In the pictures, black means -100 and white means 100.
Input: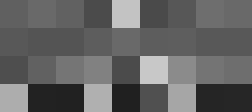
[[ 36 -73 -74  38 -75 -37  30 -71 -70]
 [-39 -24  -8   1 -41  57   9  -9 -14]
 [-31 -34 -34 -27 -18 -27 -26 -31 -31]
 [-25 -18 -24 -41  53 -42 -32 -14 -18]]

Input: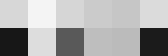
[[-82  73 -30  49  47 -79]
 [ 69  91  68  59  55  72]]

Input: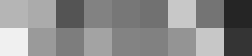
[[ 88  21  -2  28   3   1  16  56 -59]
 [ 42  34 -34   2  -7 -11  57  -9 -71]]

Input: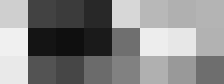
[[ 83 -35 -45 -16   1  38  20 -14]
 [ 88 -84 -88 -80 -13  86  81  40]
 [ 62 -48 -54 -69  69  44  38  41]]

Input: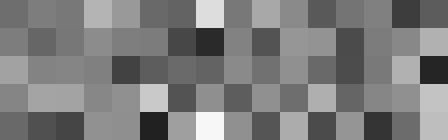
[[-18 -37 -46  14  12 -74  25  94  13 -33  35 -41  17 -59 -15  49]
 [  4  29  28   6  13  58 -35  12 -27  13 -14  37 -21   5  13  53]
 [ 27   3   4   0 -48 -27 -17 -22   8 -11  13 -18 -40  -5  39 -71]
 [ -2 -20  -7  10  -1  -3 -44 -67   2 -35  18  15 -41  -3   7  39]
 [-14  -2  -6  41  20 -18 -22  73  -6  32   8 -30  -9   0 -52 -28]]

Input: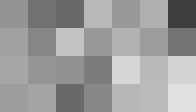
[[ 23  29 -18   6  43  47  76]
 [ 31  17  14  -3  68  46  65]
 [ 26   5  52  19  40  22 -10]
 [ 16 -11 -18  45  19  37 -52]]

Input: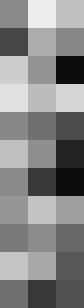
[[-12 -56 -37]
 [ 54  32 -32]
 [ -5  10 -18]
 [ 18  53  25]
 [  8 -55 -90]
 [ 50  12 -72]
 [  7 -12 -41]
 [ 76  47  67]
 [ 61  15 -90]
 [-45  36   6]
 [  8  86  50]]
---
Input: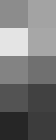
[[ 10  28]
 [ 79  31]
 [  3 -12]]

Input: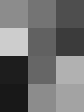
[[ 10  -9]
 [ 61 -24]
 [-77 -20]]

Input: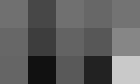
[[-12 -44]
 [-19 -52]
 [-21 -87]]

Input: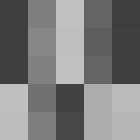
[[-51  -1]
 [-51   5]
 [-51   1]]

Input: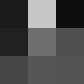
[[-79  55]
 [-74 -13]
 [-45 -33]]

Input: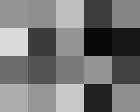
[[ 17  11]
 [ 71 -54]
 [-15 -34]]
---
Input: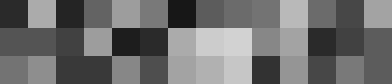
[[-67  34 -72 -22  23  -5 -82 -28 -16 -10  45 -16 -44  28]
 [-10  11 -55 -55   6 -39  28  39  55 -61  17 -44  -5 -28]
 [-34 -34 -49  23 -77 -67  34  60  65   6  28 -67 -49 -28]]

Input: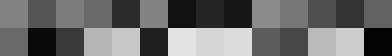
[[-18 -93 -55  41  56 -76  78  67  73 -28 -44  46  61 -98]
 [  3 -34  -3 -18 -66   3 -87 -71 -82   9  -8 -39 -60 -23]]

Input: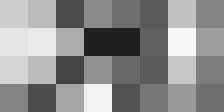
[[ 67  46 -47  14 -18 -29  56  -2]
 [ 61  46 -41   9 -13 -29  51   3]
 [  3 -41  30  89 -35  -7  19 -13]
 [ 78  83  35 -75 -75 -24  94  24]]

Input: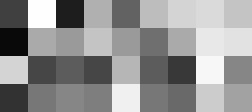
[[-50  99 -77  38 -23  48  66  71  54]
 [ 66 -45 -28 -45  43 -28 -56  94   5]
 [-61  -7   5  -1  88  -7 -18  60  27]
 [-93  33  21  54  21 -13  33  82  77]]

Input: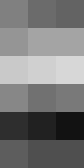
[[-64 -74 -86]
 [-27 -38 -38]
 [  0 -16 -22]
 [  6 -11  -5]
 [ 17  29  29]
 [ 58  63  69]]

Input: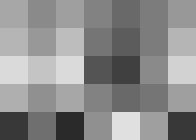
[[-56 -13 -67  13  76  25 -56]
 [ 31   8  25   2 -18  -3  19]
 [ 37  13  31   2 -18  -8  25]
 [ 42  19  48  -8 -28  -3  42]
 [ 71  54  71 -34 -50   8  65]]
